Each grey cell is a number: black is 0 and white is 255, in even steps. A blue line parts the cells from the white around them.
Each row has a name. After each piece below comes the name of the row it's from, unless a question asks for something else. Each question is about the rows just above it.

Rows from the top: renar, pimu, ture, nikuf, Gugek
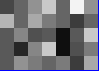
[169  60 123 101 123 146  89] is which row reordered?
Gugek
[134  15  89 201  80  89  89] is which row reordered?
ture
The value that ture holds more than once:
[89]
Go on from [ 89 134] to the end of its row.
[ 80  89  15  89 201]
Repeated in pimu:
[101]
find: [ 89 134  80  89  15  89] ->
ture

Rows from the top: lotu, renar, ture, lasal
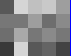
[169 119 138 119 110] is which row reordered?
ture
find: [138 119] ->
ture
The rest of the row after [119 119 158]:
[110 138]
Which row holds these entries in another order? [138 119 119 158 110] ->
renar
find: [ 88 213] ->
lotu
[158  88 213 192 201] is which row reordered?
lotu

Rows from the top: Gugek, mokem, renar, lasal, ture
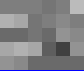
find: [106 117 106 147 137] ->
renar
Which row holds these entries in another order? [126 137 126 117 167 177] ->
mokem
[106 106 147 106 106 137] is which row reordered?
ture
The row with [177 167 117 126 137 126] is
mokem
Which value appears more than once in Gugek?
[126]

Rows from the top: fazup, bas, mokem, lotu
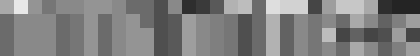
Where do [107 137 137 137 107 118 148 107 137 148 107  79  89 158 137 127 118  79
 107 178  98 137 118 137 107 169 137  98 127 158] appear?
bas
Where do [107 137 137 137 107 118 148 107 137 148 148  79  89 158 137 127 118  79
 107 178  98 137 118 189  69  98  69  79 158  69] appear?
mokem

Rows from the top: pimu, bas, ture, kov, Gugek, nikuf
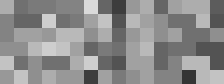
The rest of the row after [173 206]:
[101  83 161 161 101 131 185 185  83]
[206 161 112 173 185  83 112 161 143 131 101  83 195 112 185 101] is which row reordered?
Gugek
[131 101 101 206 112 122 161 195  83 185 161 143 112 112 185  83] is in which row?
bas
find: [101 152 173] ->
ture
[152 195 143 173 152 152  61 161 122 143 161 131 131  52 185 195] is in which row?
nikuf
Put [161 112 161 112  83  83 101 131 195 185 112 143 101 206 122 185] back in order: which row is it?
bas

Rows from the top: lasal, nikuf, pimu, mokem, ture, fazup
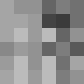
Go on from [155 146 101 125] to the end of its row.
[89]
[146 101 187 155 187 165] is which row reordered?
pimu
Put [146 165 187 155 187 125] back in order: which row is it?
fazup
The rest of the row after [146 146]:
[101 125 113]
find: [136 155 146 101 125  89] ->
mokem
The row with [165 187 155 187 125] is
fazup

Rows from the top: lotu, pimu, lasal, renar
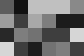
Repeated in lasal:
[62]
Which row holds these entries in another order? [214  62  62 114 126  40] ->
lasal
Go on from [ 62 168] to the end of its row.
[126  28  28]
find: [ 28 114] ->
renar
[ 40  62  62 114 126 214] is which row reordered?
lasal
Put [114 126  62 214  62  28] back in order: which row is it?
renar
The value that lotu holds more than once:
[192]

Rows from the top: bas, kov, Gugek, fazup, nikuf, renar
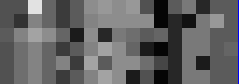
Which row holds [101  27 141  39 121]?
Gugek
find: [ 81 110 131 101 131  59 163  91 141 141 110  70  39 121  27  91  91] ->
nikuf
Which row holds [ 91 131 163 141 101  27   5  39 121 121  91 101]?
fazup
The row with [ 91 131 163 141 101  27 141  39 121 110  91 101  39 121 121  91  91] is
Gugek
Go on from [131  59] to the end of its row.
[163  91 141 141 110  70  39 121  27  91  91]
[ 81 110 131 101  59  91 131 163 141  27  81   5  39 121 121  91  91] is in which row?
renar
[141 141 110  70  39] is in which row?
nikuf

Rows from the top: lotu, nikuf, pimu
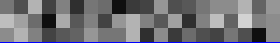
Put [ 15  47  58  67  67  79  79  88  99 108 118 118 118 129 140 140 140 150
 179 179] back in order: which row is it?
pimu
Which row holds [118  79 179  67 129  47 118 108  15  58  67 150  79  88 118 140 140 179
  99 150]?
lotu
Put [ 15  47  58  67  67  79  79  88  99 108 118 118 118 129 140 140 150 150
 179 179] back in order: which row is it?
lotu

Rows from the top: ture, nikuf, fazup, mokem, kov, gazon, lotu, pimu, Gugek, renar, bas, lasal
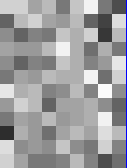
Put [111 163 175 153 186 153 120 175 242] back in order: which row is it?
mokem
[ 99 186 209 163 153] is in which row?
nikuf
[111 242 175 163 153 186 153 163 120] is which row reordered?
Gugek
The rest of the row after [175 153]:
[111 163 186 163 221 186]

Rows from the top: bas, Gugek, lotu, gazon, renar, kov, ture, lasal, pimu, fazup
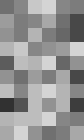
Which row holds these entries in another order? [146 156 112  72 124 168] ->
kov
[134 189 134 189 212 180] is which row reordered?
ture
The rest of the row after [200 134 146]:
[156 212]

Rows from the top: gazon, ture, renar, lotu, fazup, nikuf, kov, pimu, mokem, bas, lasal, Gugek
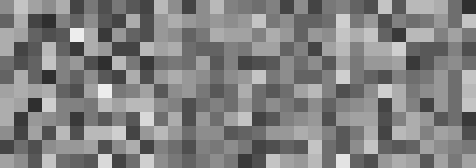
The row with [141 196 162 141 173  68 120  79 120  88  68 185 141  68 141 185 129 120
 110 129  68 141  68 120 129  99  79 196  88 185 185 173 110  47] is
gazon
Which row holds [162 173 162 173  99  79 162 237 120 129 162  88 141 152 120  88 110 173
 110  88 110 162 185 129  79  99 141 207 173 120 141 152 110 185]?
kov

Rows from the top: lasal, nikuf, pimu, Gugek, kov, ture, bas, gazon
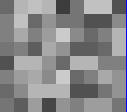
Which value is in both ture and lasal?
[105]
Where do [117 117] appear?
nikuf
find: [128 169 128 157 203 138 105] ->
pimu
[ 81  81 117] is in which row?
bas
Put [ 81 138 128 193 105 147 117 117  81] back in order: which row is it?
nikuf
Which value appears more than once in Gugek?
[93]
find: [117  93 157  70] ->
gazon

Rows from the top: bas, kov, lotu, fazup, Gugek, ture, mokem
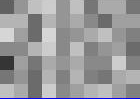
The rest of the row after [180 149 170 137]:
[107 159 159]
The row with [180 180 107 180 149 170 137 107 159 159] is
kov
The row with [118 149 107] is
ture

